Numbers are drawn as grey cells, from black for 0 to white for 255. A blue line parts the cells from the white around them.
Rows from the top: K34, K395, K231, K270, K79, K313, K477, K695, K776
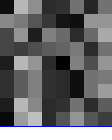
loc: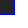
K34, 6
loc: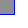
K34, 2
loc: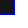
K395, 4

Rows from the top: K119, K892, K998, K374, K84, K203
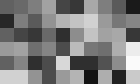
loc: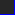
K892, 0
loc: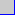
K203, 9

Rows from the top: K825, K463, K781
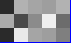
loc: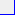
K463, 3
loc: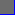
K463, 4
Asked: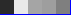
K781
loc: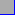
K463, 0
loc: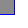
K463, 2

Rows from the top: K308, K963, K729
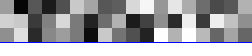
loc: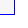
K308, 10
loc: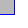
K729, 14
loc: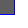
K308, 8

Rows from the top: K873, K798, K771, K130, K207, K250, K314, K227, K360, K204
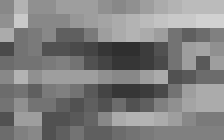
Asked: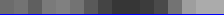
K314
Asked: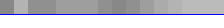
K873
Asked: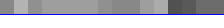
K250
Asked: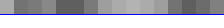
K771
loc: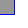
K798, 5
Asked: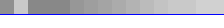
K798
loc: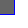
K360, 6

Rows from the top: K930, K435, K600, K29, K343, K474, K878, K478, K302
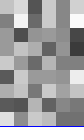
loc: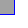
K878, 4
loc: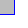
K302, 3
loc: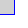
K930, 5
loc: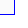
K435, 5

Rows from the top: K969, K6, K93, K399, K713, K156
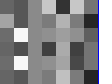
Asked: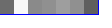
K93
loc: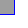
K93, 4

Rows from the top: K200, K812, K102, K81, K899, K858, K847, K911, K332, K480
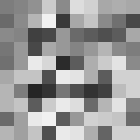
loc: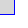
K899, 3
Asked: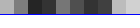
K847
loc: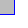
K847, 8
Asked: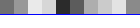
K899
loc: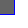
K480, 7
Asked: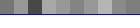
K81
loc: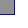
K200, 2

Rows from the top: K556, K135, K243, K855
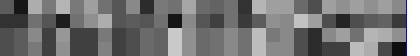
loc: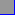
K243, 4
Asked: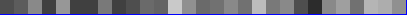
K243
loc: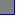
K855, 7
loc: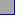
K556, 13
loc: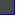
K855, 27

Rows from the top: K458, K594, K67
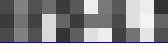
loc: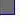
K458, 3
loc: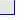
K67, 10

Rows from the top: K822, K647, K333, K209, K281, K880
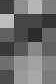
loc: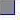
K209, 2
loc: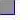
K822, 1
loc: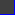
K822, 0
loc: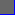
K333, 3
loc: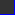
K647, 3
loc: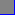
K281, 3
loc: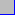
K647, 0

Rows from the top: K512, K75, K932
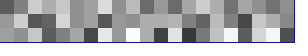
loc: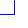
K932, 9
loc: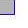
K75, 12
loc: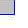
K932, 15
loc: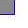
K75, 20

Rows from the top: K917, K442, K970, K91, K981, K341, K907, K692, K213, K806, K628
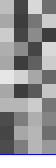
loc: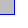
K917, 0
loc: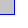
K907, 3
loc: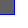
K981, 2
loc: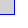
K341, 1

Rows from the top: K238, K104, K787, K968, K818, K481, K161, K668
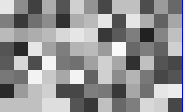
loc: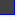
K238, 2
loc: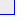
K161, 12
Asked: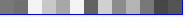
K481
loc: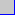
K481, 3
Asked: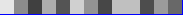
K238
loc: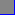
K787, 11
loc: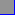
K238, 6

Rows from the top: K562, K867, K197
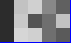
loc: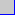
K867, 1
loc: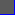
K197, 4

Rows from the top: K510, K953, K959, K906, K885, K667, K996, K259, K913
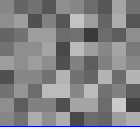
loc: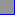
K996, 1
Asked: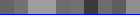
K959
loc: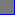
K906, 9

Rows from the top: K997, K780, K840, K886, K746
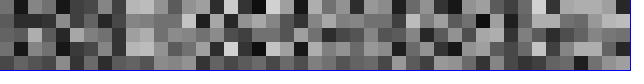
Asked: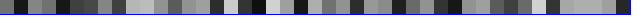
K997
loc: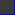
K886, 5
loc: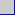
K997, 16
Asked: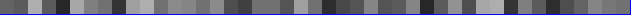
K840
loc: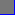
K840, 43

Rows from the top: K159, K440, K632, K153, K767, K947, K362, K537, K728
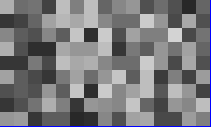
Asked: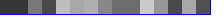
K767
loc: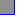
K537, 7
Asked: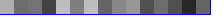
K159
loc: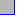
K440, 4
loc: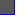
K362, 11
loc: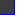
K947, 11

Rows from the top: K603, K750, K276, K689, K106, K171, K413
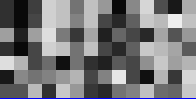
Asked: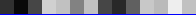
K750
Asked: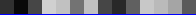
K689
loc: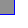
K106, 10
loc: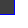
K603, 2
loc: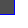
K603, 11
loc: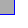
K603, 13
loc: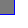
K276, 4

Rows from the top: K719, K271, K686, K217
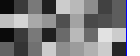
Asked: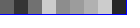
K217
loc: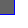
K217, 0
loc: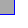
K271, 2

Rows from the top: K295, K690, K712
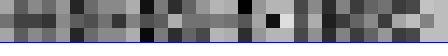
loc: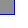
K712, 22
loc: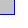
K295, 30
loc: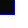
K712, 10

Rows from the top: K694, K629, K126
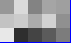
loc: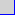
K629, 3
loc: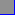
K629, 4
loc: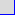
K694, 1
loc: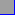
K694, 4
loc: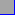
K694, 3

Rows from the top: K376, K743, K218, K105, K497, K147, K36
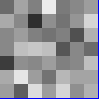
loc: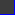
K497, 0
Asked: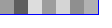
K36
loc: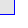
K147, 1
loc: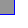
K743, 5
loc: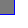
K376, 4

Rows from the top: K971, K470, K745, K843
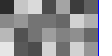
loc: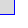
K971, 2
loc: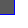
K843, 1
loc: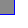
K470, 0
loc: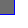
K843, 4
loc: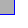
K470, 6

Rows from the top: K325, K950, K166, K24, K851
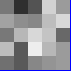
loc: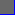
K166, 4
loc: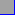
K950, 0
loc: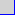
K325, 3
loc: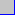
K166, 3

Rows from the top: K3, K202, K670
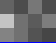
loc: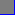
K202, 3
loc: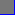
K3, 2
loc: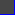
K670, 3
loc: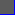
K202, 2
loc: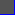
K670, 2

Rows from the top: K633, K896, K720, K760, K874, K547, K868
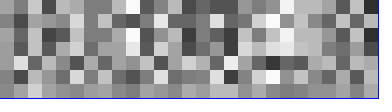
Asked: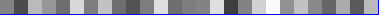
K547
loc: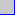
K633, 2
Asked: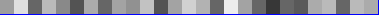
K874
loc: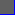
K720, 15
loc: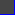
K720, 3
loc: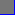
K896, 17
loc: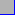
K874, 14

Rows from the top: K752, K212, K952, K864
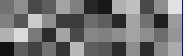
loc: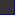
K864, 4
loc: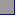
K212, 12
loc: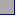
K864, 12
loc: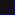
K864, 0
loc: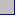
K752, 9
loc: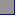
K952, 12
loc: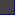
K864, 2

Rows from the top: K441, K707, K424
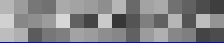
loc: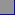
K707, 15
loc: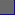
K441, 9

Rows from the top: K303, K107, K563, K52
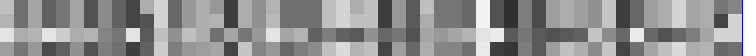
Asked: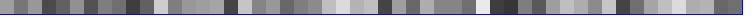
K52
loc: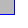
K107, 19

